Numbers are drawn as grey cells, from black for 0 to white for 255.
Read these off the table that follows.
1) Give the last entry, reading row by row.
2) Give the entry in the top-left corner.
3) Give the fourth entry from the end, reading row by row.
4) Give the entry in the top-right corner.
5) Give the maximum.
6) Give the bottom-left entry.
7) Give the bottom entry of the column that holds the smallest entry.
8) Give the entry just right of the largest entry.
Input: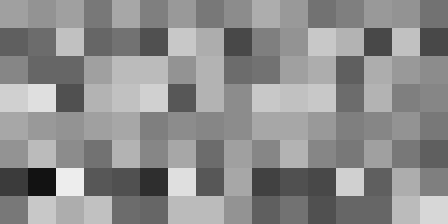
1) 215
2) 160
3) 102
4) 114
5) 237
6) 120
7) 200
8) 87

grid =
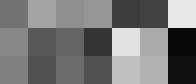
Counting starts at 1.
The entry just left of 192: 81
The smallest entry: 8
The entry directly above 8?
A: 232
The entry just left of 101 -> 89
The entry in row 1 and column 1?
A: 114
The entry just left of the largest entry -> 66

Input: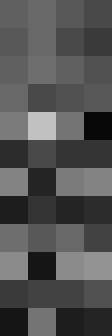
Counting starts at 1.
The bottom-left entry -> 21
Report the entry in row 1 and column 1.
96
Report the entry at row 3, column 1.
96
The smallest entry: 8
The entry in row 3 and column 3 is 96
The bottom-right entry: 36
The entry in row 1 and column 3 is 88
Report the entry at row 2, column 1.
88
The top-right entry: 73
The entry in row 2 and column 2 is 104
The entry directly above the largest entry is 73

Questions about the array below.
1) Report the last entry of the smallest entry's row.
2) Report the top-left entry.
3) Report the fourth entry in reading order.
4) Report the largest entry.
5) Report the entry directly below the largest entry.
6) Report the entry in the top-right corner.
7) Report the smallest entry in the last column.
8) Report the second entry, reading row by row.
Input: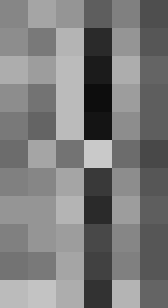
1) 94
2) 134
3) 94
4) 201
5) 57
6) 78
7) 72
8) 165

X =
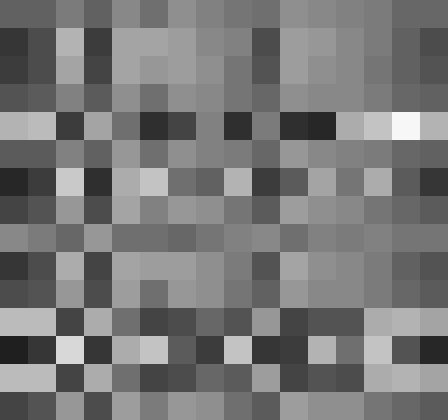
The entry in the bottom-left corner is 68
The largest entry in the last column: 179
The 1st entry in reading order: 97
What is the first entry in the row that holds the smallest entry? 31
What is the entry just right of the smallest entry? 54
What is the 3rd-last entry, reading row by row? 117
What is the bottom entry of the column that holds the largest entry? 103
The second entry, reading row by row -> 97
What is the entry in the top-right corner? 103
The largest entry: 247
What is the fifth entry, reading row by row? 136
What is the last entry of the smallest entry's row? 39
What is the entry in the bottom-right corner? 91
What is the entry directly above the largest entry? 103
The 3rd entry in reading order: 123
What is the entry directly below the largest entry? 103
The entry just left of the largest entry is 195
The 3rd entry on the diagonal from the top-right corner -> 117
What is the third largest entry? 201
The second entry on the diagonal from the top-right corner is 97
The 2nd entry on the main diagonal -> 76
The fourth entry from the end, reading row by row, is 143

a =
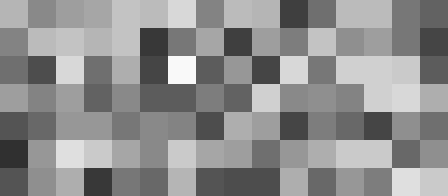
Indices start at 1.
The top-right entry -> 98
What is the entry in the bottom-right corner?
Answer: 202
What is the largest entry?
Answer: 249
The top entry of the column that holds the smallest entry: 181
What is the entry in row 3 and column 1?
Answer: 111
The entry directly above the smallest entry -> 84
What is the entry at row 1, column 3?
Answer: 158
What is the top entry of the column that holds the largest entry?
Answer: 216
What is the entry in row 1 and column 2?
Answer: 137
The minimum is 48
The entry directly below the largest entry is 92
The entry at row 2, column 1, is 131
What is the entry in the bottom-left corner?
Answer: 84
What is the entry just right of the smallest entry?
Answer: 151
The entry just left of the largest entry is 69
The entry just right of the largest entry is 92

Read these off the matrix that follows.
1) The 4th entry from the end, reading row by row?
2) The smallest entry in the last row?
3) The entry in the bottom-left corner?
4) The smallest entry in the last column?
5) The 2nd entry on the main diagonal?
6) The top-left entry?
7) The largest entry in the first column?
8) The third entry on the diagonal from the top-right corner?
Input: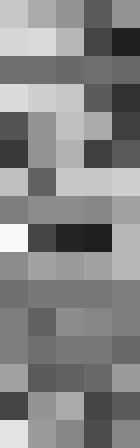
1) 154
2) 77
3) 227
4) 30
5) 219
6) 199
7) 248
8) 105

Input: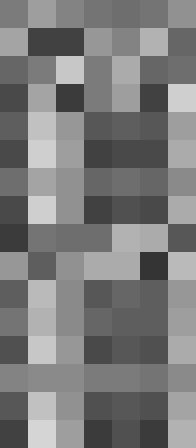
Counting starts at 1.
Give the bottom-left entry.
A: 65
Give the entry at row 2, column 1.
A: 164
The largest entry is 213
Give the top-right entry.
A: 145
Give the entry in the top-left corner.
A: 123
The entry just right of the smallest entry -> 186
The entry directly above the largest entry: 193
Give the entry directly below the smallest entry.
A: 94
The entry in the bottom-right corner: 178
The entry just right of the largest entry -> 158
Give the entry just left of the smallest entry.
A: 171
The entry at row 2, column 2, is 65
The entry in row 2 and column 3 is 65
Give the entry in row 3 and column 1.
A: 102
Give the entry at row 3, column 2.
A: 123
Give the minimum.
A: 52
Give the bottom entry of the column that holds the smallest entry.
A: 59
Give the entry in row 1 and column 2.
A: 158
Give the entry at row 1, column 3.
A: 131
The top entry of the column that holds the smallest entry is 116

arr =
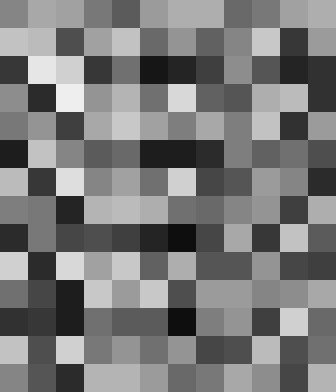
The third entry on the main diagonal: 208
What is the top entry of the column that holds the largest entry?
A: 161
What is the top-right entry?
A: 174
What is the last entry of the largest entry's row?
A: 49
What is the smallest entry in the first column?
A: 29
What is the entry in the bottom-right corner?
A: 180
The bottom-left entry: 133
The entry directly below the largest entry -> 63
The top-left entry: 133
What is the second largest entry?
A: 230
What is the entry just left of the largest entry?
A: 43
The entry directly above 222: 133
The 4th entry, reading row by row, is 120
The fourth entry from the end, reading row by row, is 168
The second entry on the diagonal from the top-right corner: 55
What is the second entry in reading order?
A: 168
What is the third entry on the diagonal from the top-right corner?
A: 85
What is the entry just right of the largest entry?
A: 148
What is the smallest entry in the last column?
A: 43
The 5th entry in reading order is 91
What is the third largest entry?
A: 222
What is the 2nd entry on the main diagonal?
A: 187
